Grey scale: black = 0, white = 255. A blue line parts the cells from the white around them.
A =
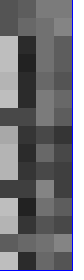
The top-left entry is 84
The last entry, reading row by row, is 84
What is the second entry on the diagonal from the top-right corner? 113
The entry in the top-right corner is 123
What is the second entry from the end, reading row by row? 104
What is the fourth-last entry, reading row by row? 190
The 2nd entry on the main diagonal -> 104
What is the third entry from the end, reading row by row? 43
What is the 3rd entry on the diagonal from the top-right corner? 43

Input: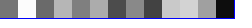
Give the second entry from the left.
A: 252
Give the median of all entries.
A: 137

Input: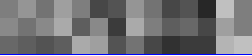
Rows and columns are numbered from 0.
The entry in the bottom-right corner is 192
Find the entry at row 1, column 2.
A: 137
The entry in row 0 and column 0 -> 126
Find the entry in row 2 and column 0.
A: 104
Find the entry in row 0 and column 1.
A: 149
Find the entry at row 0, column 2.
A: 115
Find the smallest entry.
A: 39
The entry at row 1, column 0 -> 137
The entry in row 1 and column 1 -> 115
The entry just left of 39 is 83

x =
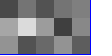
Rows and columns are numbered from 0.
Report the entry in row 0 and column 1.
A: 116
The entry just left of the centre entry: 219
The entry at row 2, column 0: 147
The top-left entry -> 73

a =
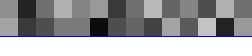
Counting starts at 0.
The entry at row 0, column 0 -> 143
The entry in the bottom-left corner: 164
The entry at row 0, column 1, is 34

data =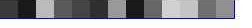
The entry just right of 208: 196
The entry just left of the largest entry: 102
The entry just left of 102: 25

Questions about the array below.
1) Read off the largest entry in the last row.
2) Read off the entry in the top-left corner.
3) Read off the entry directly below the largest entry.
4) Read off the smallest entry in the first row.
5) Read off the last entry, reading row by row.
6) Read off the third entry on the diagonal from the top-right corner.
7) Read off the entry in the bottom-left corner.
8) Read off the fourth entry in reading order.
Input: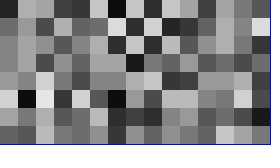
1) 197
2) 37
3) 175
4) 13
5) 120
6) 175
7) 99
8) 64

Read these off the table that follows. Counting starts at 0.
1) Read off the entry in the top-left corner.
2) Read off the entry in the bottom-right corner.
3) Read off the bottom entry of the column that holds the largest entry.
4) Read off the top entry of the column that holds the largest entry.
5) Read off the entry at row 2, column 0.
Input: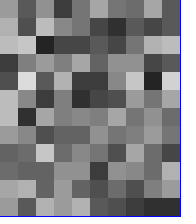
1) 155
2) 48
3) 89
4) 89
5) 188

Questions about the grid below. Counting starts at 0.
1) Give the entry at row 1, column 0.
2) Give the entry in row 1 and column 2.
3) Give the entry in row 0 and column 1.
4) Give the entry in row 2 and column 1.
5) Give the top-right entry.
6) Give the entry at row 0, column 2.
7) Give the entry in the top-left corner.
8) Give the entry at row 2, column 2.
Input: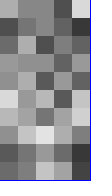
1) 79
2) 135
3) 135
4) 174
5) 217
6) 135
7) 174
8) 79
